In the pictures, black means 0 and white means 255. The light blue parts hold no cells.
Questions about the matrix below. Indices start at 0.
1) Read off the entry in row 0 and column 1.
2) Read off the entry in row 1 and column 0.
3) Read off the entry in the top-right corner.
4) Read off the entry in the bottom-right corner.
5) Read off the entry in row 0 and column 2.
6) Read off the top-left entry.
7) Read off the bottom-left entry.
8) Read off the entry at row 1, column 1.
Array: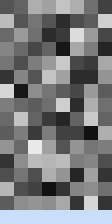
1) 99
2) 188
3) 65
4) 52
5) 174
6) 84
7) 92
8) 84

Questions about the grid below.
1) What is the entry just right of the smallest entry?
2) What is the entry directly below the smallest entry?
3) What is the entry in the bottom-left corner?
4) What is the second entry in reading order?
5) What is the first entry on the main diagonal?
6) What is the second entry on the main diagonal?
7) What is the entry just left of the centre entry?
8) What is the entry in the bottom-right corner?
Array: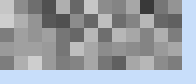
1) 118
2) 183
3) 125
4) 140
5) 198
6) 175
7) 103
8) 125

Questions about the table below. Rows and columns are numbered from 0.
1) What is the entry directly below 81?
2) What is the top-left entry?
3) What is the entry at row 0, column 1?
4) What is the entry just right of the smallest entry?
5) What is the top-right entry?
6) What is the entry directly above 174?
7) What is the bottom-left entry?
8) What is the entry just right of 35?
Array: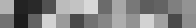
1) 210
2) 180
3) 35
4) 99
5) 147
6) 167
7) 114
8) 41

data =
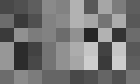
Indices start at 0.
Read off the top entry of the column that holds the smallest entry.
88
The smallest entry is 37
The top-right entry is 94
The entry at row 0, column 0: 72
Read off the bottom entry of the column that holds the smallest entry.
80
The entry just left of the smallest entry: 145
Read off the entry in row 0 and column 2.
94
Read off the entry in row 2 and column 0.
58
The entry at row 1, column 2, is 80
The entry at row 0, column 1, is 80
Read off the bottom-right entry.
116
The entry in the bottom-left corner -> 108
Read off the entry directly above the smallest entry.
166

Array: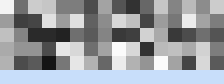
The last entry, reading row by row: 90
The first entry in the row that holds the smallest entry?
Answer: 178
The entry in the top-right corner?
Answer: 204
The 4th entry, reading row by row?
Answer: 198
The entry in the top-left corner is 243
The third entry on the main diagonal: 42
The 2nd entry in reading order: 111
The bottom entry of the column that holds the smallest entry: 20
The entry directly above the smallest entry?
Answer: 76
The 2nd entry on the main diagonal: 63
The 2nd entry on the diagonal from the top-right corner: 163
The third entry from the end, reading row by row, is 69
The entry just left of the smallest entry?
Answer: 90
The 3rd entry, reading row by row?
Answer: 204
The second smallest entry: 34
